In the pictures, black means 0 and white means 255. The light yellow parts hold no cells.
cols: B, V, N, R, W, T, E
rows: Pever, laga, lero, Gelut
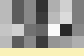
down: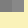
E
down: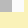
W
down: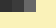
R

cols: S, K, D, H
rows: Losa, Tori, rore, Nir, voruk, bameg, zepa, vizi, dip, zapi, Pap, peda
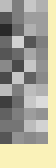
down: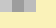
D
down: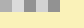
H
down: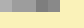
H

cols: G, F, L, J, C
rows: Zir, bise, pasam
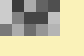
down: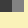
F
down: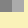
F
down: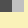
C
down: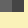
J

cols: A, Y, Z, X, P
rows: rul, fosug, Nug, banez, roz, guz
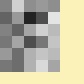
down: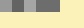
Y
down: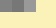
A
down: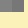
A
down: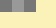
A
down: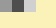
X

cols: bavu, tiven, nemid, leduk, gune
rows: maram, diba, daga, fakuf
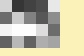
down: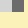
bavu
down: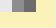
gune
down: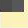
leduk
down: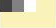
nemid
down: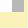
tiven
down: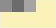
gune

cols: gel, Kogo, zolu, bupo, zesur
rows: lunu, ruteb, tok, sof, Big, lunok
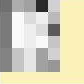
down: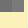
gel
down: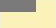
gel
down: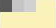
zesur
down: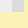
bupo
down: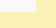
Kogo

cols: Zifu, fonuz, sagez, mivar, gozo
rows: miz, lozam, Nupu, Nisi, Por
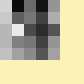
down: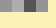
gozo
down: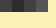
mivar
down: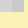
Zifu
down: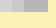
Zifu

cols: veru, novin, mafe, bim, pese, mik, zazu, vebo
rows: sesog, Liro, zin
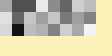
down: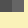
novin
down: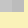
mafe
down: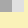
veru
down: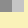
pese

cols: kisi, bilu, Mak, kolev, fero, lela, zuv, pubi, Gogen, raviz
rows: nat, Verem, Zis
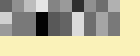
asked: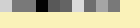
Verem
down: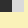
zuv
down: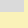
zuv

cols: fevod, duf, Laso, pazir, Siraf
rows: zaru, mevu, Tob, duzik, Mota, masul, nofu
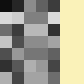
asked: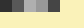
masul
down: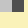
fevod

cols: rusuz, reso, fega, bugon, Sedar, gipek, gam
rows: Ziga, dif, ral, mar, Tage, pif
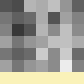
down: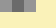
fega
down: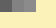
gam
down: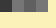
reso
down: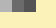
fega
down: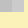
gipek

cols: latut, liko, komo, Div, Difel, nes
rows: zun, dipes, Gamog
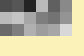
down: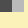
latut
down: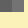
Difel

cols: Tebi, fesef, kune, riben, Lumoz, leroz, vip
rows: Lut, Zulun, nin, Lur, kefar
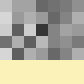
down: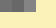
Lumoz
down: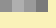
vip
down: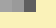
fesef
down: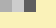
kune
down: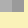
vip

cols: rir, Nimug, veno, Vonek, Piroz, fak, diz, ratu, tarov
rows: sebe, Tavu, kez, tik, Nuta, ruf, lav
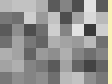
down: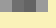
Vonek
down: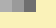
Vonek
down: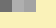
rir
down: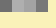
rir
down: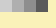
Piroz
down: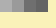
Vonek
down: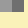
Vonek

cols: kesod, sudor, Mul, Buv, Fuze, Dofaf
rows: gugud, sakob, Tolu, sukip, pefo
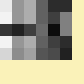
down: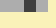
Mul
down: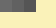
Buv
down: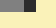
Dofaf
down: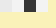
kesod

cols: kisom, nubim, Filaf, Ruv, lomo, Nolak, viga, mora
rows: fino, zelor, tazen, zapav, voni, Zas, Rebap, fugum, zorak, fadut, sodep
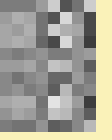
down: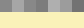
Filaf
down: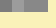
viga
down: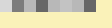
Nolak
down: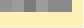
viga
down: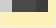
mora
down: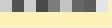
lomo

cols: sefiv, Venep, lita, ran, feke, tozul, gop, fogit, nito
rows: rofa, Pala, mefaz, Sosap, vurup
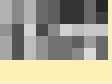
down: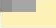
sefiv
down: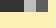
gop
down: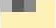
gop

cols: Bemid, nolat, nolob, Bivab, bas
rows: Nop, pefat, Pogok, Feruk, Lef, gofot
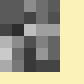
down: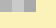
Bemid
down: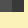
nolob
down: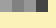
Bivab
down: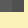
bas
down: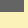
bas

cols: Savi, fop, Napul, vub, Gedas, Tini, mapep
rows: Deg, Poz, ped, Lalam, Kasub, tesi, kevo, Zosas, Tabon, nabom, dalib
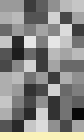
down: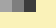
vub
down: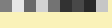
Napul
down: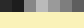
fop

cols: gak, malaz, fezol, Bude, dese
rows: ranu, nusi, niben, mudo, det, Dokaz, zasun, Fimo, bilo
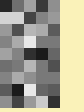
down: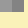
gak
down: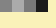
Bude
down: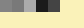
malaz
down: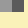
dese
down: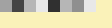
fezol

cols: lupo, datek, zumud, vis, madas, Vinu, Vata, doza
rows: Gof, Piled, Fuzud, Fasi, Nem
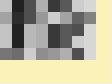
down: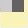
Vata
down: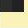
datek
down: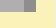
vis
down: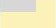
doza
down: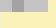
lupo

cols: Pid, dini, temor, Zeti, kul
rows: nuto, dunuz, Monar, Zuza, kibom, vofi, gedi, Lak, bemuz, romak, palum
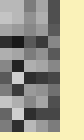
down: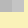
Pid
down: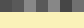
kul
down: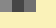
kul
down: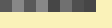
kul
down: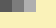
temor
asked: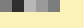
palum

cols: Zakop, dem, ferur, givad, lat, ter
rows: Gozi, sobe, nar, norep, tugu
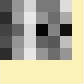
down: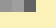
dem
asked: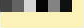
nar
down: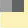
dem
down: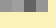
dem
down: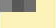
lat
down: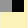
givad

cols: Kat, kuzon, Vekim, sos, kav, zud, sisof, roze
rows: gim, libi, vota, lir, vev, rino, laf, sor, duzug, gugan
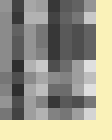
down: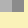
Vekim
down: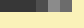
kav

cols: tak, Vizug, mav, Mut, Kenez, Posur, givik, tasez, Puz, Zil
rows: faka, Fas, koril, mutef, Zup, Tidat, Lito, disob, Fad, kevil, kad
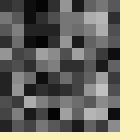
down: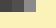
Vizug
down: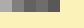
tasez
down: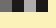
mav
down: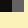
Zil
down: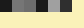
givik
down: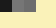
givik

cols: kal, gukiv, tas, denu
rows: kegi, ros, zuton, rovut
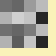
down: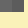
gukiv
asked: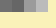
kegi
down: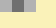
kal
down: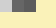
gukiv
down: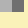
kal
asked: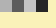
rovut

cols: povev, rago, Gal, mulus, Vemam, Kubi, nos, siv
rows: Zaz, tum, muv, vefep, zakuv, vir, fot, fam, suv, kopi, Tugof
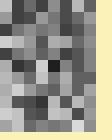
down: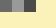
Gal
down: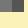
mulus
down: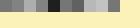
Vemam

